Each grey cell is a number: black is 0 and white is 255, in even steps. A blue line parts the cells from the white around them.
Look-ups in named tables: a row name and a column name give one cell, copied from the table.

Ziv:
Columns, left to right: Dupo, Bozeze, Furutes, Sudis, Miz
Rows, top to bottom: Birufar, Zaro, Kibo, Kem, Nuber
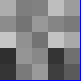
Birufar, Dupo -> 173
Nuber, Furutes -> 154
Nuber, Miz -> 90
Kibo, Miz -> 169
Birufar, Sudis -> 190
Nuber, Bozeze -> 122

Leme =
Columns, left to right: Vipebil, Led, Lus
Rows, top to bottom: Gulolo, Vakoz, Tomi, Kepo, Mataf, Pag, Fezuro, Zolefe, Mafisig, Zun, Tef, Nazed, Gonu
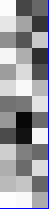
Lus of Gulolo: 103
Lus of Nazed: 101
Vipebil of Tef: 174
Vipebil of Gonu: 253
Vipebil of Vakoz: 230
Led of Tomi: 85
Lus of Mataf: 80
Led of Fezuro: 119
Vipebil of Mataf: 157
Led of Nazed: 197
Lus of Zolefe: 107
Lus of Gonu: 172
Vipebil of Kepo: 245
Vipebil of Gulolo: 252
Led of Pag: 249
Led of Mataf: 219
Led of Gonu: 249
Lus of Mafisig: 245
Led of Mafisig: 18

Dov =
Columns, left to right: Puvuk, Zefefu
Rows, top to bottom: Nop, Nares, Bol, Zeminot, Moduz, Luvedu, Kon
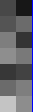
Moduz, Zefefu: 66
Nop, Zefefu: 23
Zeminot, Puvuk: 142
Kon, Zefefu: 141
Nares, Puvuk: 84
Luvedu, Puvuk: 107
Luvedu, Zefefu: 126
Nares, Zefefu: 107
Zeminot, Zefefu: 121
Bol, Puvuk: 126
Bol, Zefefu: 52
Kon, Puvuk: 196
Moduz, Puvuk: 55
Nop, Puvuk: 72

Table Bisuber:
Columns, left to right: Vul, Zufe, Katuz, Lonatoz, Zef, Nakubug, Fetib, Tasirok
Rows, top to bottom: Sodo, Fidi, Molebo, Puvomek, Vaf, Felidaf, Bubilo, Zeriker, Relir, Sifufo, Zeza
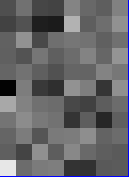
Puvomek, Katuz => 118
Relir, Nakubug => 142
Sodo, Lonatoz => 67
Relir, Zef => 124
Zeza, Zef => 51
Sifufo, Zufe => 68
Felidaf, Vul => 3
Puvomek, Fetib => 102
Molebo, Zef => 118
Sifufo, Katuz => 144
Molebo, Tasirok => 112
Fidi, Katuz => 30
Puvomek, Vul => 96
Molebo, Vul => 97
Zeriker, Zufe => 140
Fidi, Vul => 66
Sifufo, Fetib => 94
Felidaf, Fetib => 53
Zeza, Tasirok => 91
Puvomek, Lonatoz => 95

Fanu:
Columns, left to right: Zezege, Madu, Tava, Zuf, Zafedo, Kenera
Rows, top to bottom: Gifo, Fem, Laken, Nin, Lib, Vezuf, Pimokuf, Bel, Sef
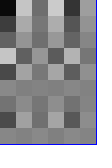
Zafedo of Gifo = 52
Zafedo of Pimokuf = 114
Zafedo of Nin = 179
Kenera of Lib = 144
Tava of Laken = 111
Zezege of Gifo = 10

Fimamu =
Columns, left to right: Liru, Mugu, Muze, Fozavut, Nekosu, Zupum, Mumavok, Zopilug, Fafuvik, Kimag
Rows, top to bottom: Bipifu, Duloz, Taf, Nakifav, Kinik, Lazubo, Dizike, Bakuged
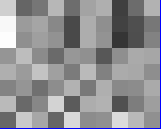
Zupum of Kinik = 186
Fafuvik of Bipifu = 108
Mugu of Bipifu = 101
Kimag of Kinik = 142
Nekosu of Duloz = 73
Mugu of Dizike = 105
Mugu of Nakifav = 189
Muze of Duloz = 165
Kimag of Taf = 130
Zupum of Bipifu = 163
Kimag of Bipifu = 178
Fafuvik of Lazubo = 140
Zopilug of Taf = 53
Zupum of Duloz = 173
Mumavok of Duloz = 143
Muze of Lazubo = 112
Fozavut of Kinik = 160
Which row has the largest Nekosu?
Bakuged

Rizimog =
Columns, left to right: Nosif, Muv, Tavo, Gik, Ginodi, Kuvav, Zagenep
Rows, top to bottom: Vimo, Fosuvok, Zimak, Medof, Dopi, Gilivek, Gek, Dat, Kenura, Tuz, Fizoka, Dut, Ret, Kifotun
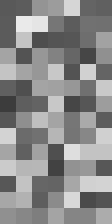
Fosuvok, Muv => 234
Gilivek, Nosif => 96
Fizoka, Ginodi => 146
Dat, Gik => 164
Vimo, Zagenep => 96
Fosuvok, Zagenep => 111
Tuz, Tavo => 162
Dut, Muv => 194
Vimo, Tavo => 148
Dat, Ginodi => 118
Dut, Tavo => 102
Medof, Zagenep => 145
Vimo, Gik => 155
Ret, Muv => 178
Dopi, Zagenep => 100

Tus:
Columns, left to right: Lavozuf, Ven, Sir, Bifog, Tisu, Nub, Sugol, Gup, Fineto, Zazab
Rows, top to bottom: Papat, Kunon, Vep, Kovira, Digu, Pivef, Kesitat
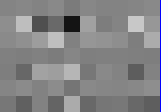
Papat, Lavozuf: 132
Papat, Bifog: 137
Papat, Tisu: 123
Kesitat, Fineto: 104
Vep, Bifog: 191
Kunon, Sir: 79
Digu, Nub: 119
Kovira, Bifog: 124
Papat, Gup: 131
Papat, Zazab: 137
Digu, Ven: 103
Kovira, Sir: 129
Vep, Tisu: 129
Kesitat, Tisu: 171
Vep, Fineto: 126
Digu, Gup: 131
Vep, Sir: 157
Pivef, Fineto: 136
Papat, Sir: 131
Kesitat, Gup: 120

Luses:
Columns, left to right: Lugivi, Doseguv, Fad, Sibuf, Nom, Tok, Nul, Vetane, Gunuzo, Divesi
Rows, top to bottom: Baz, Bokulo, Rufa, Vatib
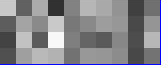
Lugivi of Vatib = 80
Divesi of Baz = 112
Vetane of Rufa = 135
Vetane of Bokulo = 151
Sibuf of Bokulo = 201
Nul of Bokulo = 157
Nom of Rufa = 127
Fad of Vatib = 185
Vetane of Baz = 147
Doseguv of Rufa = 194
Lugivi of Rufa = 67
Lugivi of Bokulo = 93
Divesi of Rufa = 183
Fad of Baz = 171
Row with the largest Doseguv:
Rufa

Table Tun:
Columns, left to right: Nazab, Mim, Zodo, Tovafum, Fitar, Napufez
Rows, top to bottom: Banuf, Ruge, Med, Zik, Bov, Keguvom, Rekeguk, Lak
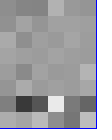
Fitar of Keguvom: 156
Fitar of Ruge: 161
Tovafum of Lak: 142
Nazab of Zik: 164
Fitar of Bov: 156
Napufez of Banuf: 149
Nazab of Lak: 173
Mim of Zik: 159
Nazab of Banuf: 142
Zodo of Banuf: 132
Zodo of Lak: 186
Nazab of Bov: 157
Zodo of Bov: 162
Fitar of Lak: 118
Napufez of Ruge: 159
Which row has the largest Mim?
Keguvom

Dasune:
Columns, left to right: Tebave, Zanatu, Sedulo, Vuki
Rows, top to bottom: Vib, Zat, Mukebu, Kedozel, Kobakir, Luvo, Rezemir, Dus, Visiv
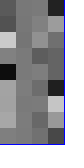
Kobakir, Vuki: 100
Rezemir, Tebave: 162
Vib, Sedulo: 122
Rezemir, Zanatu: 122
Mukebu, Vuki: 112
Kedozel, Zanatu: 122
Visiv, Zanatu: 123
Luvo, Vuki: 31
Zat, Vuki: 156
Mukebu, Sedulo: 145
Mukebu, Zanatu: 117
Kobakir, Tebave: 13
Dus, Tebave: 167
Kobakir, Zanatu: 122
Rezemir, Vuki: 197
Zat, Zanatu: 119
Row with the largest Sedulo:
Mukebu

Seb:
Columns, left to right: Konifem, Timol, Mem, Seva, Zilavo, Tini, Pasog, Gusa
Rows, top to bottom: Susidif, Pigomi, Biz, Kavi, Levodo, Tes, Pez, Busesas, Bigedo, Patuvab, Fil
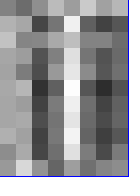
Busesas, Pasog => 75
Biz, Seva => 169
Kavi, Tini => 117
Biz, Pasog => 131
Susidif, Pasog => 161
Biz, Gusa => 109
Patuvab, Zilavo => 224
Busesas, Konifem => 166
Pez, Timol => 157
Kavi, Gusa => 106
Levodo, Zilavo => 230
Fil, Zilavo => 158
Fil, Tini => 112
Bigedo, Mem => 66
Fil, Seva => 101
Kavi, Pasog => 83
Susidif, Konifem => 130
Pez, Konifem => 166
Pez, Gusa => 97

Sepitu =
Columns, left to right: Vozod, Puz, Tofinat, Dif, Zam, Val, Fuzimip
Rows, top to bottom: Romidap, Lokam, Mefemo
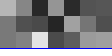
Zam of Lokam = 161
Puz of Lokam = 80
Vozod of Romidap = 182
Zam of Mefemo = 93
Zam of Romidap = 42
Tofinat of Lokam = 74
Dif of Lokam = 37
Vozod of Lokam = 121
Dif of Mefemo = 75
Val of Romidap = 83
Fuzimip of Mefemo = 159

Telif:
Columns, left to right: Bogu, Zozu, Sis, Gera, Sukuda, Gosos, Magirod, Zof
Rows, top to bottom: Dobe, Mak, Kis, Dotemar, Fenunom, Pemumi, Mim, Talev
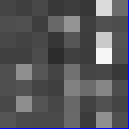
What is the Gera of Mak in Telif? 104
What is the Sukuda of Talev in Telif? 105
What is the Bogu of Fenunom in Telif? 79
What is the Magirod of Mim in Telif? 81
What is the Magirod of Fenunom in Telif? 71
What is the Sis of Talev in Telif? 74
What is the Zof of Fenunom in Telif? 56
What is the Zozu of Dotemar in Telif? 64
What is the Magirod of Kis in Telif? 202
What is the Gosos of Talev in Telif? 59
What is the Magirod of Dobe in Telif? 219
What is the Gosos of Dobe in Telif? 55
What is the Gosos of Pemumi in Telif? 108
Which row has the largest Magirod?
Dotemar

